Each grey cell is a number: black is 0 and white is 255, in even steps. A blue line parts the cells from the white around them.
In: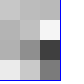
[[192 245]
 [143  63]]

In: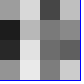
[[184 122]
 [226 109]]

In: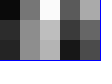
[[141 190]
 [142 180]]

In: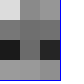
[[111 113]
 [107  37]]

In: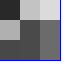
[[ 74 107]
 [ 74 107]]

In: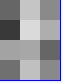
[[218 174]
 [167 102]]

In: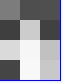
[[204  65]
 [246 193]]
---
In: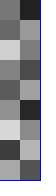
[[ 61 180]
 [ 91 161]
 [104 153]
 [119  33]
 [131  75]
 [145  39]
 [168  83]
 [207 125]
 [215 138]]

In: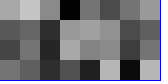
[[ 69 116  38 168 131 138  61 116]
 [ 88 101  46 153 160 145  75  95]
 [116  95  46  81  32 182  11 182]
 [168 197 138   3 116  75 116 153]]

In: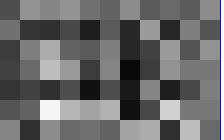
[[ 53  65  47  78  17  78  25 133  31  72 127]
 [ 59 127 171  99  91 127  39  65 155  84 147]
 [ 65 105 189 155  59 133   9  59 147 120 120]
 [ 78 147 133 147 113  99 140  91 105  91 140]
 [ 84  99 245 183 163 177  17  72 209 120 120]
 [113  53  47  72  31  91  39 155  39 127  84]
 [133  47 140 105 113  99 163 171  47 189 105]]

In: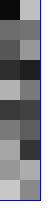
[[ 10 191]
 [ 45  31]
 [ 58  65]
 [ 86 151]
 [108 114]
 [121  93]
 [151 172]
 [165  52]
 [178 121]
 [199 137]]

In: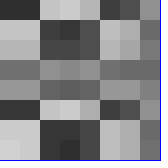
[[ 47  47 196 203 182  62  78 144]
 [ 54  54 196 203 174  62  78 144]
 [112 112 144 136 144 112 106 106]
 [151 151  99  93  99 151 151 128]
 [182 182  70  70  78 182 166 120]
 [196 196  62  54  78 190 174 106]
 [203 203  54  54  70 190 174 106]
 [209 203  54  47  70 190 174 112]]

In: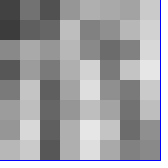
[[ 60  95 102 190 129 143 183 210]
 [ 66 114  81 150 175 169 163 202]
 [ 87 156 122 175 210 122 196 230]
 [122 196  95 163 222 143 122 202]
 [137 169 150 183 137 108 129 216]
 [150 216  95 175 230 196 108 143]
 [156 190 102 150 190 163 114 190]
 [183 202  87 175 222 169 129 137]]

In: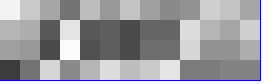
[[ 60 115 214 138 181 221 189 201 228 123 123 131 131]
 [159 152  74 251  81  95  74 109 109 214 146 146 173]
 [181 173  88 228  88  95  74 101 101 221 181 166 207]
 [243 201 166 115 189 152 195 159 138 146 207 195 166]]

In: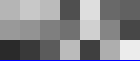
[[ 42  57  91 187  63 174 236]
 [153 147 127 113 208 133  71]
 [181 200 187  79 222 105  97]]

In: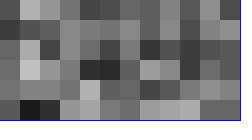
[[ 61  82  95 136 122 115 136  95 136  76 130 142]
 [ 82 177 150 115  69  76 102  95 130  88 142  76]
 [ 88  27  48 150 164 122 108 156 164 171 102 102]
 [102 171  69 136 108  69 122  54  82  61  82  88]
 [108 192 150 122  48  42  95 156 136  61 108  88]
 [115 130 130 115 177  95 102  69  88 122 142 130]]
